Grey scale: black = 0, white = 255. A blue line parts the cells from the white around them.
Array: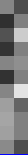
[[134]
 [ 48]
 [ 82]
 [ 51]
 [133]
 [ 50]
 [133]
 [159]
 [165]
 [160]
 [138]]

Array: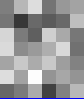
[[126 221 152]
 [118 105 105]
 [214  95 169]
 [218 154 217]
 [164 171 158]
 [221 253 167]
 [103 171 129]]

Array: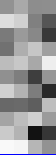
[[146 141]
 [221 128]
 [122 136]
 [113 198]
 [188 168]
 [144  62]
 [209 125]
 [104  94]
 [164 208]
 [202  18]
 [249 182]]

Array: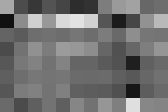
[[168  55  69  50 154 103]
 [ 17 208 217 209  27 146]
 [100 110 109 109 105 118]
 [ 75 145 155 141  81 126]
 [ 87 130 131 101  82  96]
 [ 95 119 118 106  95 103]
 [ 86 129 128  93  80  93]
 [106  95  95 114 127 135]]

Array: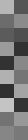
[[182]
 [108]
 [ 91]
 [155]
 [ 50]
 [177]
 [ 48]
 [196]
 [115]
 [134]]

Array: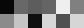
[[  7  93 239]
 [139  15  80]]
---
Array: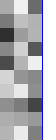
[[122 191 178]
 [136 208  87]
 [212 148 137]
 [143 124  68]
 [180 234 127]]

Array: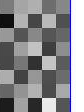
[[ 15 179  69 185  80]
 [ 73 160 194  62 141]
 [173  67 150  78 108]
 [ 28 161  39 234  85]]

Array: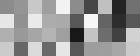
[[230 145 234 172 170  87 247 100  45  87]
 [203 103 219 105 230  87 157 158 167 202]]

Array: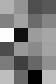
[[129 162 107 133]
 [ 76 152 138 163]
 [190 104   1 189]]

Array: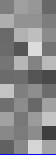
[[174 146 146 125]
 [107  85 220 115]
 [107 109  85  74]
 [111 140 104 161]
 [136 123 140  63]]

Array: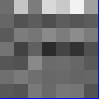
[[102  82  92  78  93  86  92]
 [116  66  96  43  68  50  80]
 [111 122 111 104 105 101 102]]
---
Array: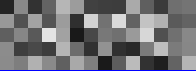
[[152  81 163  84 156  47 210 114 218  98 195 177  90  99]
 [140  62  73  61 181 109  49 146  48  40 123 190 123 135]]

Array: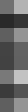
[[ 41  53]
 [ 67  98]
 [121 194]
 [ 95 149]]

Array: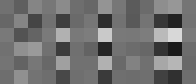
[[103 133  69 113  62 106 118  45 114  89 116  55  34 115]
 [113 144 154 113  60 112  99  37 114 108 103  51  26 108]
 [110 144 115 110  72 111 115  58 111 109 111  65  48 110]]

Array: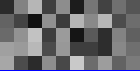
[[ 99  67  17 144  59 180 137 183  76 109]
 [160 154 184  75 152  62  62  45 136 111]]

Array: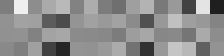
[[146 162 160  92  76 148 161 153 162 139  81 152 192 159 152 132]
 [137 127 160  65  37 148 146 154 171 114  50 153 197 184  96 147]]

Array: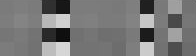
[[125 132 126 184 207 126 128 123 123 131 198 124  73 119]
 [124 120 114 189 213 115 115 116 109 126 203 114  78 108]]

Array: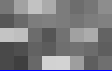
[[ 87 106 125 128 124 117 125 129]
 [ 73  79  98  92 111 114 108  94]]

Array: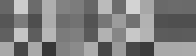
[[ 86 124  78 172 109 114  83 119 156 113 178  81  79  79]
 [169  71 169  55 130 139 172  70 154  72  59 169 169 170]]

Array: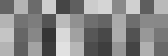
[[180 115 125  84 187 145 111 101 170 110 137 136]
 [180  95 163  60 225 182  76  62 150  68 176 104]]
